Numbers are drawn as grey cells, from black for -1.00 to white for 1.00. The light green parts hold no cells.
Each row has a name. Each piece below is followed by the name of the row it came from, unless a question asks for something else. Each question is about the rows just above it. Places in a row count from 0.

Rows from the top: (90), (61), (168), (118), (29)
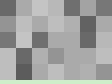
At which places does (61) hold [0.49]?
1 3
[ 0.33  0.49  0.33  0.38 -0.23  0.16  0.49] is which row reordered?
(61)
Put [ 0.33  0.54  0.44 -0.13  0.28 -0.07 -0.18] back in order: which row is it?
(90)
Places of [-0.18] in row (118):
1
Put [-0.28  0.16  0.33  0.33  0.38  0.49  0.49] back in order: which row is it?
(29)
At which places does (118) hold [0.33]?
4 5
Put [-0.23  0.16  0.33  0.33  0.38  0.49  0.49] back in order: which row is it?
(61)

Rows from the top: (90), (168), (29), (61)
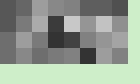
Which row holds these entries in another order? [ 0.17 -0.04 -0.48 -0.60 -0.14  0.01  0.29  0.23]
(29)
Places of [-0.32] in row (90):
0
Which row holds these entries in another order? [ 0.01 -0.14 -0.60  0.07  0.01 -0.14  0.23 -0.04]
(61)
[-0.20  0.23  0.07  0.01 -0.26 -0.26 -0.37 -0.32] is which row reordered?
(90)
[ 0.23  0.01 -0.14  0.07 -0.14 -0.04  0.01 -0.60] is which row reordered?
(61)
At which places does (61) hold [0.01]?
4 7

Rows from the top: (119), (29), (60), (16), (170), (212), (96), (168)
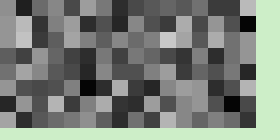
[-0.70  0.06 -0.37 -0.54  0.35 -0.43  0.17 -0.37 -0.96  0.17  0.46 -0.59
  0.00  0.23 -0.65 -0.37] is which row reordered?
(29)
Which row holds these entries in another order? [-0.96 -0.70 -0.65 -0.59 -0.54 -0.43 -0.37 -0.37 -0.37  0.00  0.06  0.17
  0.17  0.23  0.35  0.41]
(96)
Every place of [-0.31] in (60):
12
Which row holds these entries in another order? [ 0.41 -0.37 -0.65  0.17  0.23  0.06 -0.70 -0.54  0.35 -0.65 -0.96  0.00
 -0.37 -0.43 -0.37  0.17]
(212)

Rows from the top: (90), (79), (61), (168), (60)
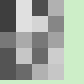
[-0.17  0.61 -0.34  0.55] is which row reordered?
(168)
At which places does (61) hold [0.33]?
1

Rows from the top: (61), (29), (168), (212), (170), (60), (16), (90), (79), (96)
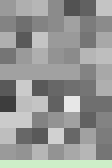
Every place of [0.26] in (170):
0 1 2 3 4
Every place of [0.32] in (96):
4
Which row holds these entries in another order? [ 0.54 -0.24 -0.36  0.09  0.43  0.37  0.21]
(61)
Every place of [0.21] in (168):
3 4
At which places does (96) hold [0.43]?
2 5

